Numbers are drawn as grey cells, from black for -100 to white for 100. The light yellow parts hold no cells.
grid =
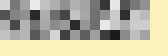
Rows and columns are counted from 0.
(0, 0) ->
67
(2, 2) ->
41
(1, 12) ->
-64
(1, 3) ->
-68
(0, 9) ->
-9
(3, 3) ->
-32
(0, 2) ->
28
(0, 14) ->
13
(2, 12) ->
36
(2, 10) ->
81
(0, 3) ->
84
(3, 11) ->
-79
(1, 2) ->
14
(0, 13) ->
-7
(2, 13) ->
60
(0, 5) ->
37
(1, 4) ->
36
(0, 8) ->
29

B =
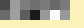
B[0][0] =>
-43
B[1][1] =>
25
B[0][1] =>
22
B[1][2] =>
-28
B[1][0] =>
-17

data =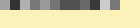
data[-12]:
27
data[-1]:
-7
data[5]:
-8

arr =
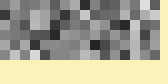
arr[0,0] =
-3
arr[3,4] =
-35
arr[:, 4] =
[14, 27, 27, -35, 7, -39]
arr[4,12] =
13
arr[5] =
[5, 52, 2, 69, -39, 4, 4, 12, 45, 29, -32, 13, -51, 45, 9, -19]
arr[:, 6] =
[12, -57, -26, 19, 4, 4]
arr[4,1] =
-17
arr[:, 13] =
[-6, -17, 58, 48, 42, 45]
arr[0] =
[-3, 22, -10, -4, 14, -27, 12, 34, -64, 1, -31, -24, 21, -6, 74, -27]
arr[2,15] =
-12
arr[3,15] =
20
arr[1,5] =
-14
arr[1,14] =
37
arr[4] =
[31, -17, 32, -59, 7, 8, 4, -1, 23, -72, -43, -6, 13, 42, -16, 24]
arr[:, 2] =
[-10, -6, -34, -11, 32, 2]
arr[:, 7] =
[34, -9, -4, 13, -1, 12]
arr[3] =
[1, -5, -11, -33, -35, -69, 19, 13, 3, 20, -16, 18, -14, 48, -46, 20]
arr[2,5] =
-55
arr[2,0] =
26

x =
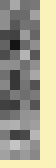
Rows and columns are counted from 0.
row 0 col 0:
-7
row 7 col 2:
-1
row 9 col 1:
-4
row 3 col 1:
-48
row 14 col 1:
54
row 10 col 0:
-50
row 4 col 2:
-18
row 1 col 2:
-16
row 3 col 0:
-45
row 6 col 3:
12
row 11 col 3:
17
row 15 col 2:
21
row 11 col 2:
15
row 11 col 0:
-21
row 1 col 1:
-17
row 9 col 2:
-14
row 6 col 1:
11
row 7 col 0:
-12
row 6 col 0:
13

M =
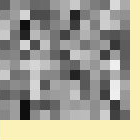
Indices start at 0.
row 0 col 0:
-28
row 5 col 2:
-35
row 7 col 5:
6
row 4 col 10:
24
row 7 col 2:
-6
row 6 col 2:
57
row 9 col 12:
19
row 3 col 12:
-24
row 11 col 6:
35
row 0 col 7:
58
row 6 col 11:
87
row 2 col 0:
47
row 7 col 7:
-73
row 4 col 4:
52
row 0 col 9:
-2
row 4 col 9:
8
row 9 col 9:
18
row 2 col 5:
3
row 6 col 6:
-14
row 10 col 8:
26
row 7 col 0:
58
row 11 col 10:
61
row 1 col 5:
-14
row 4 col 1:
-4
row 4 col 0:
-26
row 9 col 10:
-51
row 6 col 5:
31
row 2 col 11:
48
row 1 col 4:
-40
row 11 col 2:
-89
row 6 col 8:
31
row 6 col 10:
47
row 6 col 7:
-22
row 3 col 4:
20
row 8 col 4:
-34
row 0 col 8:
17

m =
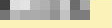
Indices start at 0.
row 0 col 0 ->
-50
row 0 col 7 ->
-15
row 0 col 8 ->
31
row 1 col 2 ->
34
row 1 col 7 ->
-3

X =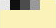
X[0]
81
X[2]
-40
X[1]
-88
